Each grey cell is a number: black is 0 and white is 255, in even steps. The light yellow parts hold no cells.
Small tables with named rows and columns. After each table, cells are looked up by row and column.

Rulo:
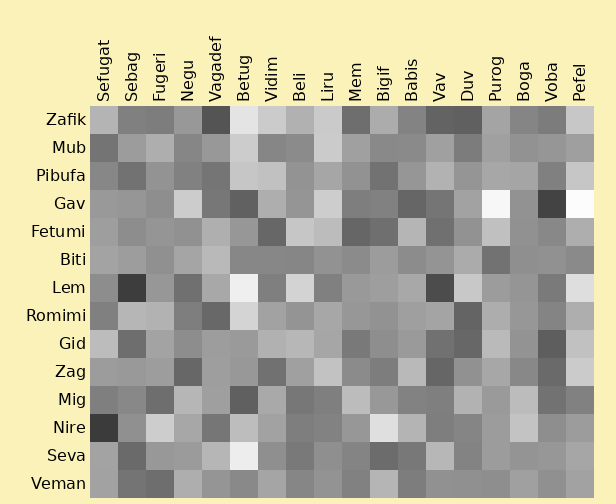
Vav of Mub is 160
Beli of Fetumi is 198
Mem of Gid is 121
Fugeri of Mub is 174
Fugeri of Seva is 152
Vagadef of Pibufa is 117
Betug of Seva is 237
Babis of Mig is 130

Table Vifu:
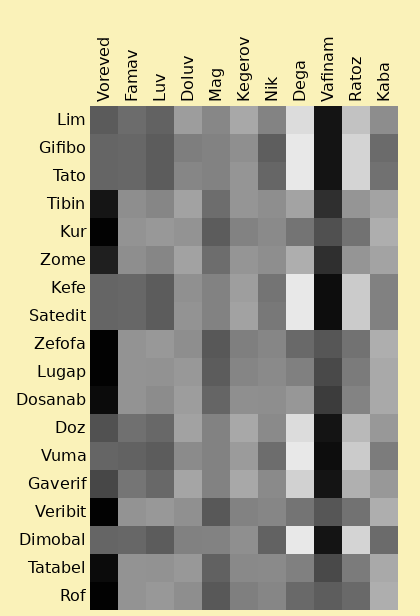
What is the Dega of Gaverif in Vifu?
209
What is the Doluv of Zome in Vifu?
162
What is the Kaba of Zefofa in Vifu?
174
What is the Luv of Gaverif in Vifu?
104
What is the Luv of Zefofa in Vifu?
152
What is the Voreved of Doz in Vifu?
81
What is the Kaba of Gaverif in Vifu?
152
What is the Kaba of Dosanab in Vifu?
169

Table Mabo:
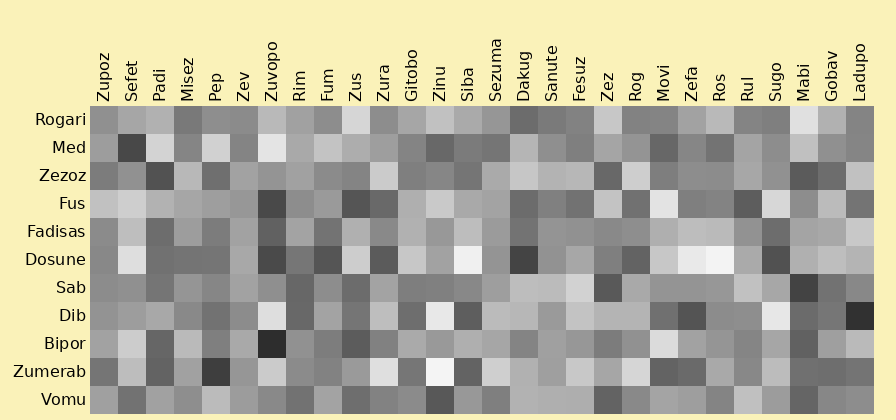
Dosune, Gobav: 190
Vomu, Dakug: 178
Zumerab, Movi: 99
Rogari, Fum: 141
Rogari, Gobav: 177
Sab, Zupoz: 140
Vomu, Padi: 161
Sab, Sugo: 167
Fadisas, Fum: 115
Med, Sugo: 141
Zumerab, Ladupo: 116
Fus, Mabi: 141
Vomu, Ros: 132
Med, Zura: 158
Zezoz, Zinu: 134
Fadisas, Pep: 124
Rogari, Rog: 130
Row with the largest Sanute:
Sab

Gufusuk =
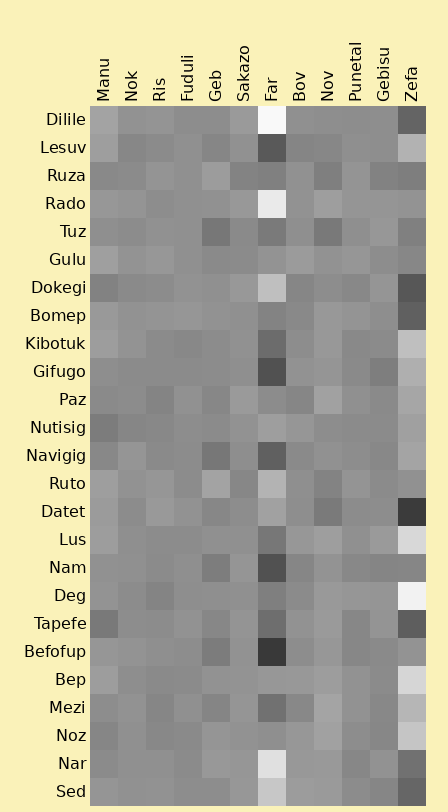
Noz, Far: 143
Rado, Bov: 146
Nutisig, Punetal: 139
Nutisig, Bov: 150
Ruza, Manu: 137
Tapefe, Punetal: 135
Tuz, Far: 122
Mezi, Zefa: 182
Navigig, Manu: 136
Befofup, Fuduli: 141
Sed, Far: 199
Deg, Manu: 147
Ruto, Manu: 158
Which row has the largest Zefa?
Deg

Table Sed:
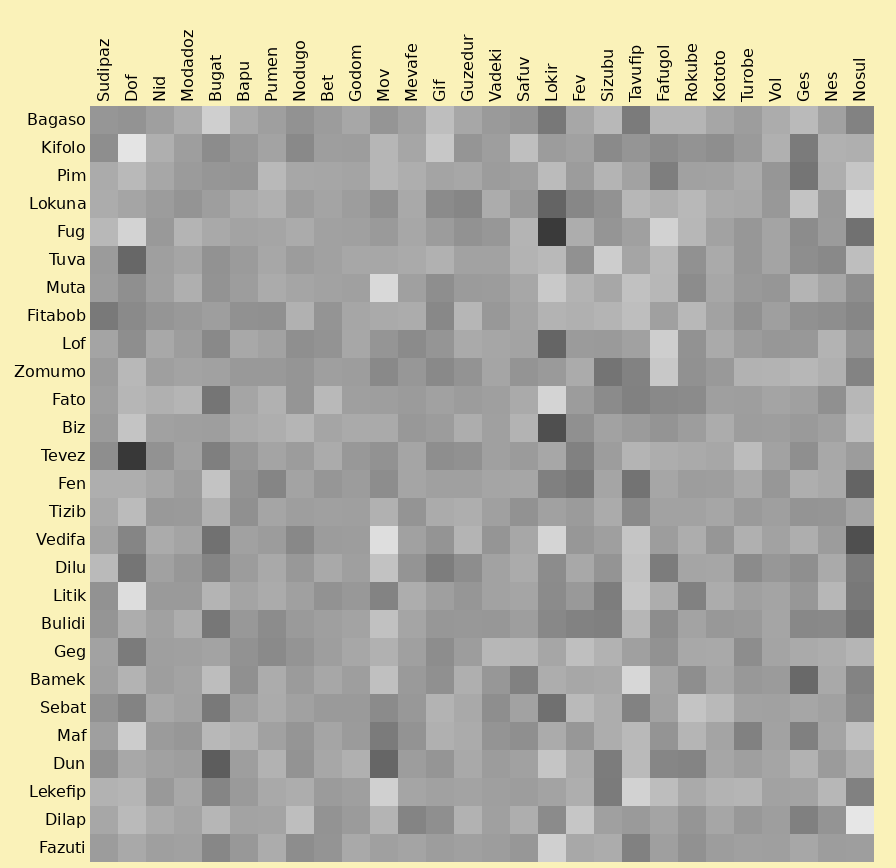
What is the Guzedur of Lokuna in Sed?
134
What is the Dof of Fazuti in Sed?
169
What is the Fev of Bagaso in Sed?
167
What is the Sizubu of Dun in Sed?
124
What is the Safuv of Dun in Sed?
161
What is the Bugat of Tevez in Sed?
127
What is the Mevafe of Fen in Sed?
165
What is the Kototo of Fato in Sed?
159
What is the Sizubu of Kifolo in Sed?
138
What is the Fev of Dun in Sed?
171

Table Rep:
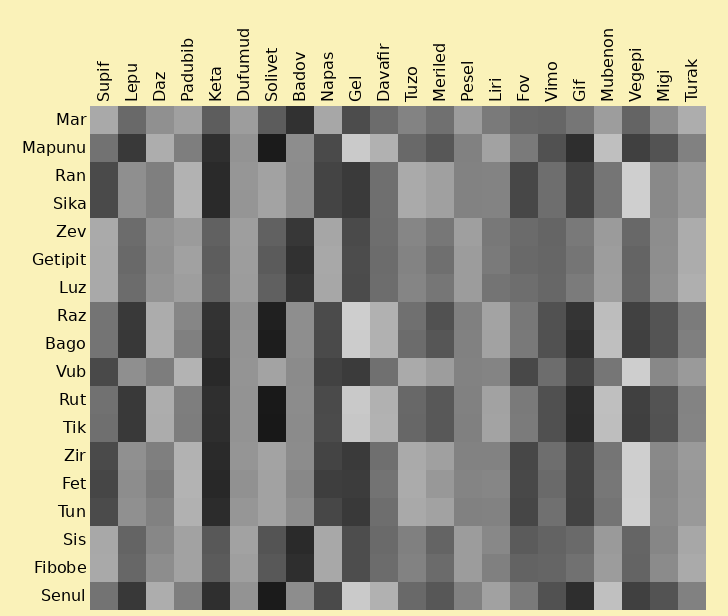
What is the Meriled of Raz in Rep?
81
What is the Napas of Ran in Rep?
68
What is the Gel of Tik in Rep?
199
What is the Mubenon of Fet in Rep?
119
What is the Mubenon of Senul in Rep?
192
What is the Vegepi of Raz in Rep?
65
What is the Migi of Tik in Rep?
82
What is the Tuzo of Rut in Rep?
104
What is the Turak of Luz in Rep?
175
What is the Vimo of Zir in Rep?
110
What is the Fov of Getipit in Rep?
105
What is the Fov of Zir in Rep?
71
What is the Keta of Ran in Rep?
42
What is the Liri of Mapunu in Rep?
162
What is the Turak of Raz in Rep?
123
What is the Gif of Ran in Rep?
68
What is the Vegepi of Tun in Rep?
207
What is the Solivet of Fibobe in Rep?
88
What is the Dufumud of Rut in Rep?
147
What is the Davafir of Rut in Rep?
177

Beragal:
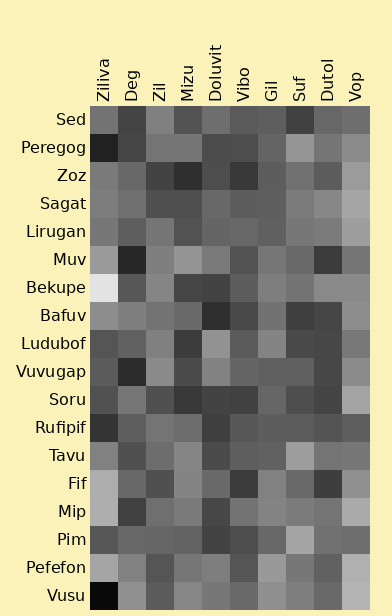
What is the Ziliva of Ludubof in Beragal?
85
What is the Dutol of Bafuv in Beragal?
69
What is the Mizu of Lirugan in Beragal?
82
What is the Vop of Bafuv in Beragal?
141
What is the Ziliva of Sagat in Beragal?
125
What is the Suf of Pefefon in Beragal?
119
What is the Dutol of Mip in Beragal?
116
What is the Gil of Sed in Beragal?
94
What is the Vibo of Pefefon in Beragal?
85
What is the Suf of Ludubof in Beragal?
73
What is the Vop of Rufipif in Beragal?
94
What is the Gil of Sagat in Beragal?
94
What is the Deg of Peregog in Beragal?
70
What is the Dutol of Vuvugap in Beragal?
71
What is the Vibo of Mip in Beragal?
115
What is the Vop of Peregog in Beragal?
139
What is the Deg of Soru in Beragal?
118
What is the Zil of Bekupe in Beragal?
133

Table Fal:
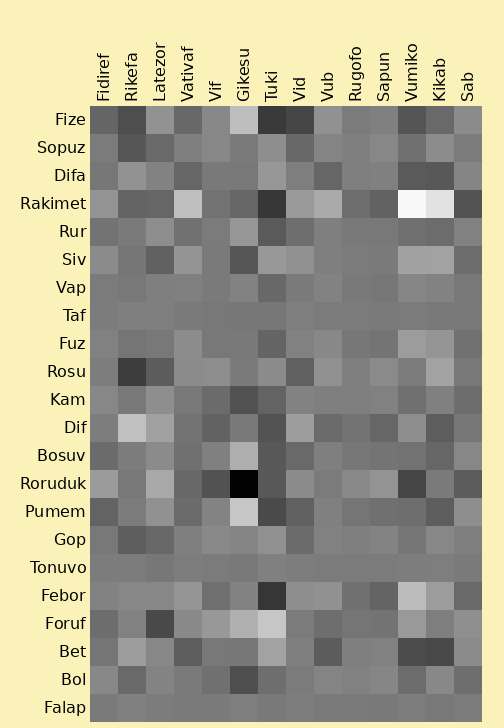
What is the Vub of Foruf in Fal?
110
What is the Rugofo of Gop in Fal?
126
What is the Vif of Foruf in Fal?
152
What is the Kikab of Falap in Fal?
120
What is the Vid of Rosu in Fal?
96
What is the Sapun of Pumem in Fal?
112
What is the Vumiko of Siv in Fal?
161
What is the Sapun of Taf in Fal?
122
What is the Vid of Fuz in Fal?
129
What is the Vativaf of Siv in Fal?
148
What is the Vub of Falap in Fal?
122
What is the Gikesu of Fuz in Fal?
121
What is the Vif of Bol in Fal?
112
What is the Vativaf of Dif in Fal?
114
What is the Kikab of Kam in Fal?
128
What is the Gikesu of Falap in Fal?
126
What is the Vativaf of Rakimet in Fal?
191
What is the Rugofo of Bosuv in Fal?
119
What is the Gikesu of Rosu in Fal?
122
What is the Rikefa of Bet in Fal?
157
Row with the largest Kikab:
Rakimet

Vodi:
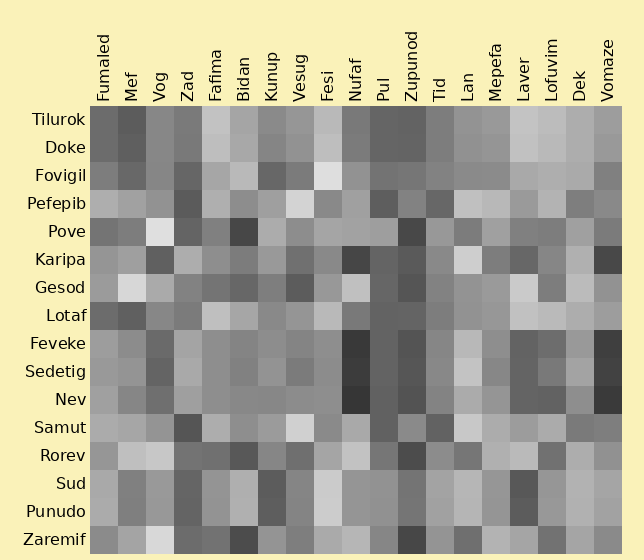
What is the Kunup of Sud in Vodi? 92
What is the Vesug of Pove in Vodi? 141
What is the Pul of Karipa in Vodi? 100
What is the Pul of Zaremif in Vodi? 134
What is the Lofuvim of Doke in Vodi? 185
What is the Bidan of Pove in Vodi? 71
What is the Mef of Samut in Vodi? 166
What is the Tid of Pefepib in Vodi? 103
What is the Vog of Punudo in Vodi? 152
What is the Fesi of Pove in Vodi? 165
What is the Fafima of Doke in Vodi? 190
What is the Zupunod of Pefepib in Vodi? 130
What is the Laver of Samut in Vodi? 156
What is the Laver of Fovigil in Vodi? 169

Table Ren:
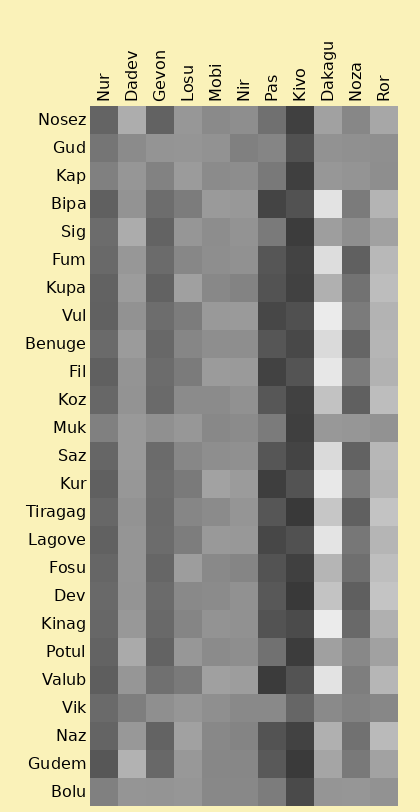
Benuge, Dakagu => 218
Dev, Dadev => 148
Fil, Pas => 66
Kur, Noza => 125
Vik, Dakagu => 138
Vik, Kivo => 102
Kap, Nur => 128
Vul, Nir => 154
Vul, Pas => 71
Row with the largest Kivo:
Vik

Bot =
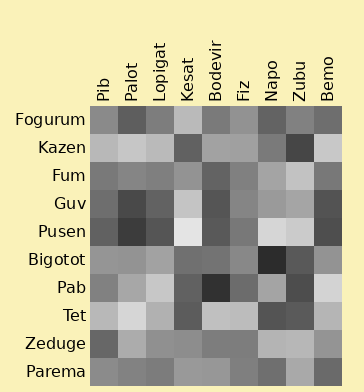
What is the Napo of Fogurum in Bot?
99
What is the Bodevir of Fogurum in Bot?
122
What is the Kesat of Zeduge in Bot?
141
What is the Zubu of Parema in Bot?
169
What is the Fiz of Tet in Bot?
188
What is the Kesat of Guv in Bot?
196
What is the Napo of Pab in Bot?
164
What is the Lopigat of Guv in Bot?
98
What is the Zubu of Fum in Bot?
194
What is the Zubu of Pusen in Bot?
203
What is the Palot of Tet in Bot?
214
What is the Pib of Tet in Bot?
184
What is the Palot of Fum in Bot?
133
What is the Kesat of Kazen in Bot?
97
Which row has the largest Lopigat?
Pab

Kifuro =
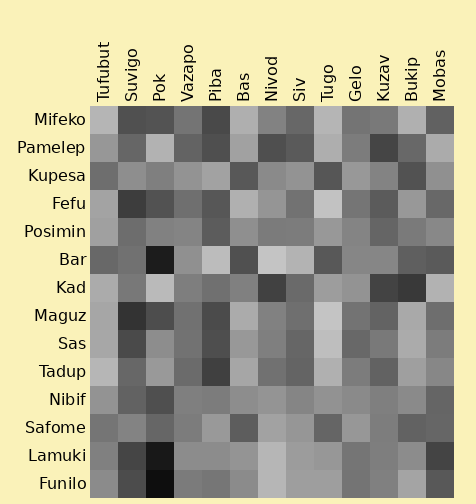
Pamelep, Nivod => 79
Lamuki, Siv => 156
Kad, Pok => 186
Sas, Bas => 152
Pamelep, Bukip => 104
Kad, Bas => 128
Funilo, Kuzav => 128
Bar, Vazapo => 144
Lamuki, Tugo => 151
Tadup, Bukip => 159
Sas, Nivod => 127

